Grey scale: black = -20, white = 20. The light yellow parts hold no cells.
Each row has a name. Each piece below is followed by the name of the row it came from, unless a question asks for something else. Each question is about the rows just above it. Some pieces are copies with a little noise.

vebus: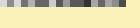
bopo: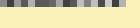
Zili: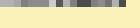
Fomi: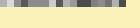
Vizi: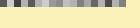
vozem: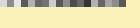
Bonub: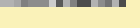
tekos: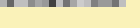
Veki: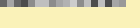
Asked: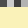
bopo
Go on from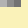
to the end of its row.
[ 8 -8]
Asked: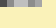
Veki
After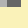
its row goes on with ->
[ 12  -6   4  -6  -6 -12   6  -4   6   2  -8]
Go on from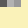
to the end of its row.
[-8 -8  0  2 -2  8 -8]
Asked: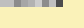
Veki

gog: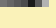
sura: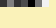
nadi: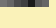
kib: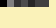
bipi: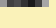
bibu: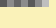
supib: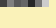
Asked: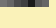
nadi
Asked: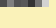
supib
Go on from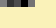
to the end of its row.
[18]
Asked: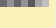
bibu
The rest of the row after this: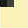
[6]
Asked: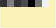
sura

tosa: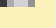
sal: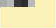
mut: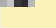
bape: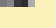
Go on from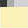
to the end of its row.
[3]
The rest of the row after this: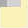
[3]
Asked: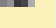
bape
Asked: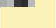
sal
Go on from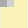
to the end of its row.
[13  3]
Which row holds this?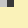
mut

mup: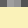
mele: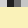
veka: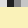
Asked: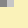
veka
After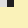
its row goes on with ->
[ 1 11]

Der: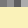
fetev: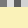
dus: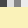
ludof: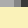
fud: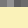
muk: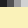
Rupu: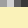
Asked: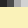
muk
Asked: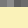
fud
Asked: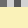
fetev
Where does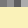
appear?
Der
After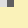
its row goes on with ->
[13]
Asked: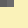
fud

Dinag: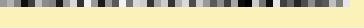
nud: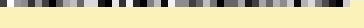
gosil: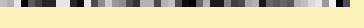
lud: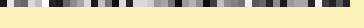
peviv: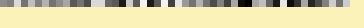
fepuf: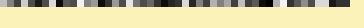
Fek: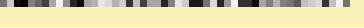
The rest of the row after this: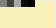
[  6  10  -4 -16  16 -18 -12   6 -14  -8   0  12  -2  12]
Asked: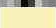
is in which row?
lud

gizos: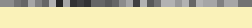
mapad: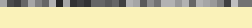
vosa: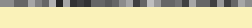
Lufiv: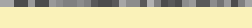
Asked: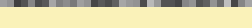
Lufiv
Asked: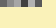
gizos
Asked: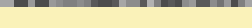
Lufiv
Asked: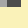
Lufiv
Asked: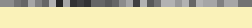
gizos
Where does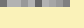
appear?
mapad

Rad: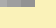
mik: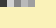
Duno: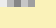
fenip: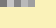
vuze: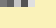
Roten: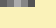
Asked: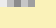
Duno
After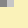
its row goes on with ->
[5]
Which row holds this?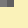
vuze
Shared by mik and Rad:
[5]
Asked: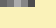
Roten

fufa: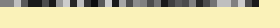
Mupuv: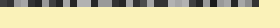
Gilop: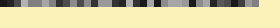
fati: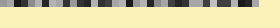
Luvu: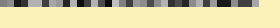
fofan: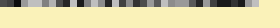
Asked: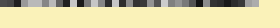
fofan
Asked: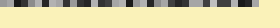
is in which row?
fati
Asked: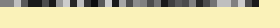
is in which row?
fufa
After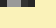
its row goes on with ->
[  6 -12  -8   6 -12 -12   8   6   8 -10 -14   4 -16   4   6 -14   6   2
 -12]
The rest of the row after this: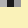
[  8 -14   2   6 -10 -14 -12   6   6 -10  10 -10 -10   8 -16 -14   6]

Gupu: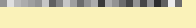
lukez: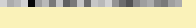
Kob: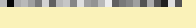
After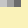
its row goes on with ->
[  3   7 -11   7   3  -3  -9   3  -9   3 -13  -5  17  -3]
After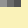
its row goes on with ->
[ 1  5  7  1 -1  5  7]
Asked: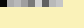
Kob
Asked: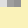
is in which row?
Kob
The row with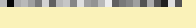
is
Kob
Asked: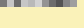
lukez

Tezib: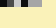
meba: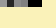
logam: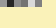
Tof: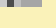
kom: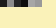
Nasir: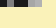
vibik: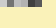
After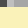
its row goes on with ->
[6]
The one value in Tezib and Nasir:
[6]
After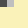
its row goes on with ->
[6 6 6]
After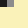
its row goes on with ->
[-14 -18   6   4]
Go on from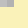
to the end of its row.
[-10  -6]
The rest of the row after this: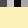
[6]

